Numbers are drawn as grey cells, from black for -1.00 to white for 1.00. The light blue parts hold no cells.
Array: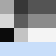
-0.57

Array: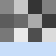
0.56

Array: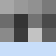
0.20

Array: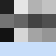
0.80

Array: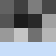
-0.50

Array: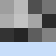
0.46

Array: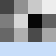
0.14

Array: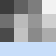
-0.24

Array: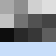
0.11
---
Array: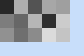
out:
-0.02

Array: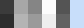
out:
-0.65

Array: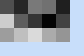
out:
0.61

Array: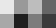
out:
0.32

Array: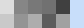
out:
0.58

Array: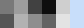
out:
-0.33

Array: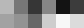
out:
0.27
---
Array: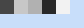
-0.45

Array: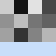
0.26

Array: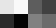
-0.66

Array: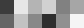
-0.21

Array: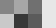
0.58

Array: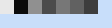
0.82
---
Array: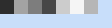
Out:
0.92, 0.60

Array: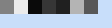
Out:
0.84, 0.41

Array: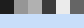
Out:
0.84, 0.39

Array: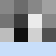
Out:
0.84, 0.64

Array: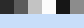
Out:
0.98, 0.53

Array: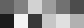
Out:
0.91, 0.76

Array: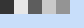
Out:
0.81, 0.58

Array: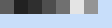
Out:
0.79, 0.16

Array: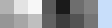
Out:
0.94, 0.78

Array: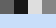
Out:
0.74, 0.04
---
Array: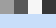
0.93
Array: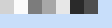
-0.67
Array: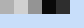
-0.93
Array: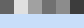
0.10
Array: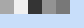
0.15
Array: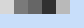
-0.62
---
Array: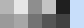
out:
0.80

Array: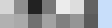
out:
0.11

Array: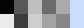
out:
-0.32

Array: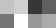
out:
0.63

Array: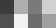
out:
0.37

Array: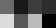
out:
-0.81

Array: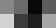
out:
-0.16

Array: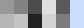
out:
0.03

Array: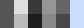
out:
0.74
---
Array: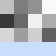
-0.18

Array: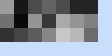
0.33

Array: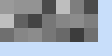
0.05

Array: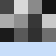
0.13

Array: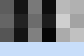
-0.78

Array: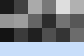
-0.65
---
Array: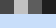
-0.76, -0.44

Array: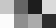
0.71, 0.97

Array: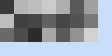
0.25, -0.18

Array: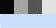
0.77, -0.94

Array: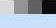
-0.90, 0.70

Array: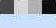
-0.88, -0.43

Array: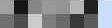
-0.73, -0.12

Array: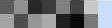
0.57, 0.29

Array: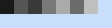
0.50, -0.80

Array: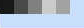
0.27, -0.81
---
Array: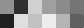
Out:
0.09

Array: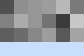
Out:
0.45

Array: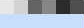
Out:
-0.66

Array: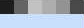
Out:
0.15

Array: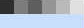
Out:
0.46

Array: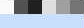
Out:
0.25

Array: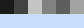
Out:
-0.27
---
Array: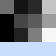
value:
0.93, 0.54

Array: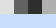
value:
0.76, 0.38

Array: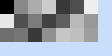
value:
0.87, 0.81

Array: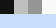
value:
0.95, 0.50

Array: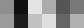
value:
0.79, 0.74

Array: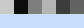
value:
0.58, 0.41

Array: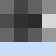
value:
0.69, 0.19

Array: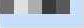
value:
0.76, 0.36
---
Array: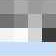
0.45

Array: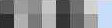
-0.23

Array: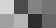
-0.64

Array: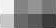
-0.30

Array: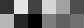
-0.23

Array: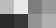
0.16

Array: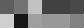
0.19

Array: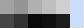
-0.88

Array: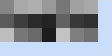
-0.56
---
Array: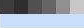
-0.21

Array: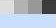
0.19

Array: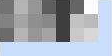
0.58

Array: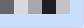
0.32

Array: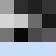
0.25

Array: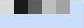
0.28

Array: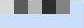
0.03

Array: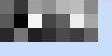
0.48
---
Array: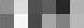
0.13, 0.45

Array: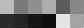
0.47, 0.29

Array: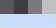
-0.31, 0.50

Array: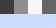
-0.53, -0.20

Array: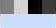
-0.01, -0.54

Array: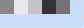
0.06, -0.10

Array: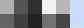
0.38, -0.45
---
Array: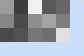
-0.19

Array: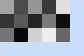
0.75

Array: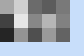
-0.05

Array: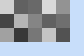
0.15

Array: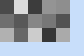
0.11

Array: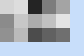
0.29

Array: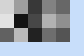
-0.19

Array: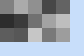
-0.22

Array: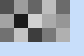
-0.16

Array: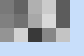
-0.28
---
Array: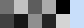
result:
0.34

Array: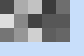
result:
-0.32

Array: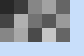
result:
-0.31

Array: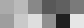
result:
-0.25

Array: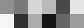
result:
-0.43

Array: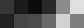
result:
0.10

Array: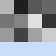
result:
0.75

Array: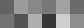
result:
0.27

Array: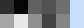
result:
-0.36
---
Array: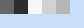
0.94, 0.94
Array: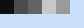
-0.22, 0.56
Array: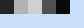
0.62, 0.62
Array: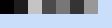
-0.41, 0.54
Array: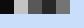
-0.31, 0.53
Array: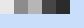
0.43, 0.82
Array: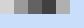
-0.23, 0.66
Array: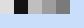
0.50, 0.74
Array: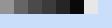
-0.54, 0.81
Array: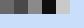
0.08, 0.58
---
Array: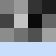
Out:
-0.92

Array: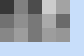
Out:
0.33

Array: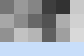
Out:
0.36

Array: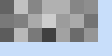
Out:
0.33

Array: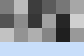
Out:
-0.70

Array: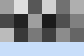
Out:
-0.38
